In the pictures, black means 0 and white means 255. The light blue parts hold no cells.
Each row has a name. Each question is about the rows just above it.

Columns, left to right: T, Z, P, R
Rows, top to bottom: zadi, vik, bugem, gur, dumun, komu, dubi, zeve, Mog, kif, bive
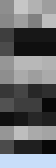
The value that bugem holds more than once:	[23]
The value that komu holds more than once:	[170]
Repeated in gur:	[15]
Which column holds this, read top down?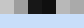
Z
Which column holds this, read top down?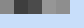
T
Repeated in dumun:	[184]

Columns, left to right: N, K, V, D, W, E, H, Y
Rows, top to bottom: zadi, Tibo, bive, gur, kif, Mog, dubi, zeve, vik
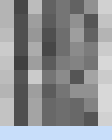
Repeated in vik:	[104]
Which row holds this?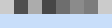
gur

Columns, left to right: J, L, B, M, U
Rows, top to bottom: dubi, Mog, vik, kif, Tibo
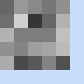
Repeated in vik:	[125]
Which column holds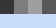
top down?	B
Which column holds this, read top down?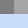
M
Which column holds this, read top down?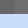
J
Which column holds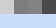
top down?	L

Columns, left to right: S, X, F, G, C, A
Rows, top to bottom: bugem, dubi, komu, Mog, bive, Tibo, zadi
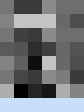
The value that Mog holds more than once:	[84]
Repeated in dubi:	[195]
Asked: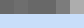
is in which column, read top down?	C
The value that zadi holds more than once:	[173]

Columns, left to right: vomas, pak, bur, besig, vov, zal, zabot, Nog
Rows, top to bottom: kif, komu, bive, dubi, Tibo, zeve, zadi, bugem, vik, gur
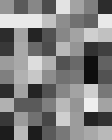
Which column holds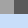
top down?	pak
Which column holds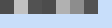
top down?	besig
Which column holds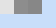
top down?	vov
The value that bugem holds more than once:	[90]
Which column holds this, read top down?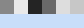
bur
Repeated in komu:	[233]
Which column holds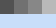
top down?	vov

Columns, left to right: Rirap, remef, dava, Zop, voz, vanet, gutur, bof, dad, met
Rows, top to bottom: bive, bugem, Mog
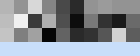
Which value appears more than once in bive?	[147]
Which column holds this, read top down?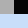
Zop
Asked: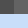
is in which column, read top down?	voz
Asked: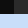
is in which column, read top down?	vanet
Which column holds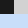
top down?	dad

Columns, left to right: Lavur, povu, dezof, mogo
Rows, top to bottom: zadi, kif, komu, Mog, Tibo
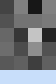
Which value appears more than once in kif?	[115]
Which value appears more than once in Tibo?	[96]
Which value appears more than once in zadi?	[128]
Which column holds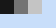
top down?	dezof
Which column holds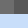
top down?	Lavur

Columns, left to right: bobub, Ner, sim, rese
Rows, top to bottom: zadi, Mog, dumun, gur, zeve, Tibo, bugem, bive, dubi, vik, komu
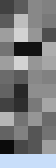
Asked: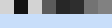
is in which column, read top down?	Ner
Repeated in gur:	[18]

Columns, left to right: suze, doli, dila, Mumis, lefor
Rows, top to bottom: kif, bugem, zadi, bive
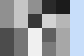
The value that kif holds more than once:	[144]
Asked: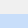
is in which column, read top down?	dila
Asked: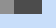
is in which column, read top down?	suze
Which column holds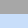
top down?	lefor

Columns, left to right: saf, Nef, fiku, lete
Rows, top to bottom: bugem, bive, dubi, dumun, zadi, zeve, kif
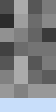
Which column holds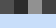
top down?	saf
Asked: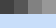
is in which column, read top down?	saf
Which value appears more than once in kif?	[152]
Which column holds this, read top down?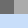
Nef
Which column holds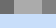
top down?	Nef

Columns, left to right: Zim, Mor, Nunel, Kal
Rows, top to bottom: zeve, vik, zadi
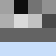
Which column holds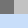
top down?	Nunel
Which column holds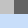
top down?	Nunel
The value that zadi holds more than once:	[99]
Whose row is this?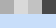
vik

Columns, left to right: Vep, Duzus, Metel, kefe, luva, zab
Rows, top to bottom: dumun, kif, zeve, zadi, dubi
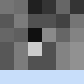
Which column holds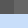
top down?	Vep
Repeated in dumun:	[52]
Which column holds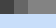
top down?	luva
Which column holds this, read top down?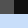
Metel
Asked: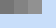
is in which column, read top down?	zab
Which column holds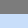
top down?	Duzus

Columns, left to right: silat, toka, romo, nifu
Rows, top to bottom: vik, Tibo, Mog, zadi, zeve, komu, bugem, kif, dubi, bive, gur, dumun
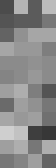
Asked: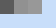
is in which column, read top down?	toka
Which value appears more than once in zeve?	[139]
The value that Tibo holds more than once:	[91]
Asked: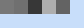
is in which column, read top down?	nifu
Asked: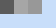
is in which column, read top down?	romo

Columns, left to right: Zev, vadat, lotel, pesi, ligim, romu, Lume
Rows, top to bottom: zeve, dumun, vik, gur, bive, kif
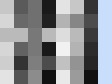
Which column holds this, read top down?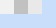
ligim
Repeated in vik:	[186]

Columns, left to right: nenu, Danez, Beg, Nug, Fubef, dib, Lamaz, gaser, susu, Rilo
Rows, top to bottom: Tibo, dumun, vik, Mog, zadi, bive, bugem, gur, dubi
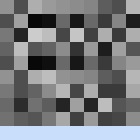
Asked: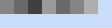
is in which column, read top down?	Lamaz
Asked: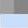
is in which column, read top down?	susu
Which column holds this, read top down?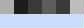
gaser

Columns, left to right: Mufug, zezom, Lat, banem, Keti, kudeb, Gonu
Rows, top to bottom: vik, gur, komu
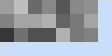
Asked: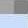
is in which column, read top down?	Gonu
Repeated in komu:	[80]
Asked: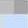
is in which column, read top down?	zezom
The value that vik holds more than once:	[136]
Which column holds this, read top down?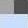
Lat
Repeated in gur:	[164]

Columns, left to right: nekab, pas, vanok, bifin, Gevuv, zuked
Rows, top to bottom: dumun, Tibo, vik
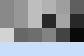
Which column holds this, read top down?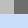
vanok
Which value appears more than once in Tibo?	[40]
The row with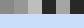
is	Tibo
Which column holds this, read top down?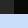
zuked

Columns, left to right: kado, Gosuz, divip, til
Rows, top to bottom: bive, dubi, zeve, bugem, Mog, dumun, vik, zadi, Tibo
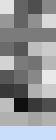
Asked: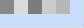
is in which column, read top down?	til
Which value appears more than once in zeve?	[123]
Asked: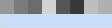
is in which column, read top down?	kado
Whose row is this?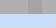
Tibo
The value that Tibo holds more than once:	[176]

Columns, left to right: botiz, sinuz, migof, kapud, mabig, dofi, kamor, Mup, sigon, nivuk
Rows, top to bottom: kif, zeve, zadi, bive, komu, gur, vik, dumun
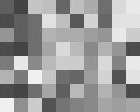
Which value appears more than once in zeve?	[225]
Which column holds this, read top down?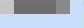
migof
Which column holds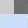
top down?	mabig
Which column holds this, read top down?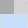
kamor
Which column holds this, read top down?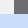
migof
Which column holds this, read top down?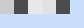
nivuk

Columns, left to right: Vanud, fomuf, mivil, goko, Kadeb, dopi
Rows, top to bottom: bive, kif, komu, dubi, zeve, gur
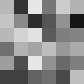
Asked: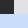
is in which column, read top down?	mivil
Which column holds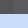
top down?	goko

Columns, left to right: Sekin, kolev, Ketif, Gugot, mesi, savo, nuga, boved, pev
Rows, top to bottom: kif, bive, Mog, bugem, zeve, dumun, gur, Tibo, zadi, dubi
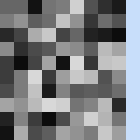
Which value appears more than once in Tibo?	[186]
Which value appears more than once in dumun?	[60]

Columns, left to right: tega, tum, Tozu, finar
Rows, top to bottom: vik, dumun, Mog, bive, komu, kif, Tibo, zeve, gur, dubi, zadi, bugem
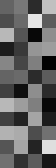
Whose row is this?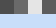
dumun
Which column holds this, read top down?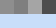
Tozu

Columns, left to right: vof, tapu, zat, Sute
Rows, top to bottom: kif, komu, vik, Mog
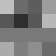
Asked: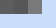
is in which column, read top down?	zat
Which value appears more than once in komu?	[87]
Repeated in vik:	[121]
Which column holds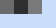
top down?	tapu
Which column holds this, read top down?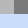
Sute

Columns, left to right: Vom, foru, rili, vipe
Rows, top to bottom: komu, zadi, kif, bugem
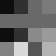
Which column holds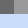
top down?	vipe
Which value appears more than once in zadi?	[105]

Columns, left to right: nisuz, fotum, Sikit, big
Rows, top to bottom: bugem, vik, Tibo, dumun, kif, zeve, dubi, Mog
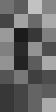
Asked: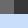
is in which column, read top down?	Sikit
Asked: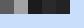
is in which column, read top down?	fotum

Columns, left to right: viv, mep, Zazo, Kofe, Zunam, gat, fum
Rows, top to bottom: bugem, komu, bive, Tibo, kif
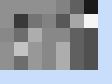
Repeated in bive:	[136]
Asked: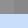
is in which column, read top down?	viv
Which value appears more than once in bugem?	[144]
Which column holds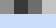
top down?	mep

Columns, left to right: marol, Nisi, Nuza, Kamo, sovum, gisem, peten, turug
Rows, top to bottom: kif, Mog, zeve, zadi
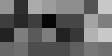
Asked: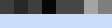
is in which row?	Mog
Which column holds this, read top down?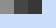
gisem
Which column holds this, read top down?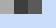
Nuza
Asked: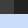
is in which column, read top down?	marol
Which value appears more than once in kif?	[142]

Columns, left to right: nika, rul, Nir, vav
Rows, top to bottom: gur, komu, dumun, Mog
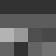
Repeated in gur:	[50]
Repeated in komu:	[92]
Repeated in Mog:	[100]
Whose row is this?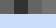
Mog

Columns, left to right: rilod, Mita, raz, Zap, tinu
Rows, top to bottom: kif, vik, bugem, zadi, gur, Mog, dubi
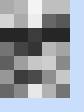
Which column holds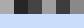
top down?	Mita
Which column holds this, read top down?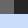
Zap
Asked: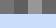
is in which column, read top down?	rilod
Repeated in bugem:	[38]

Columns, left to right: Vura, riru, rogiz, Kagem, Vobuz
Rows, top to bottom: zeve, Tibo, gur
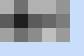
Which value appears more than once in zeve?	[177]
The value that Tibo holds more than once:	[91]

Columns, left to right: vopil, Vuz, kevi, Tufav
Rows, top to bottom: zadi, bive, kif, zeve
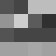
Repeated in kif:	[69]
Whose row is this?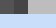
zadi
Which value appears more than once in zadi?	[189]
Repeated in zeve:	[161]
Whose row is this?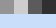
bive
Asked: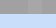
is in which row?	zeve

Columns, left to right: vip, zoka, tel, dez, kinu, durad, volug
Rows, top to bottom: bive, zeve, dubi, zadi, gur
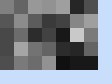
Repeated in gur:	[24]
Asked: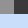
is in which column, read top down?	dez

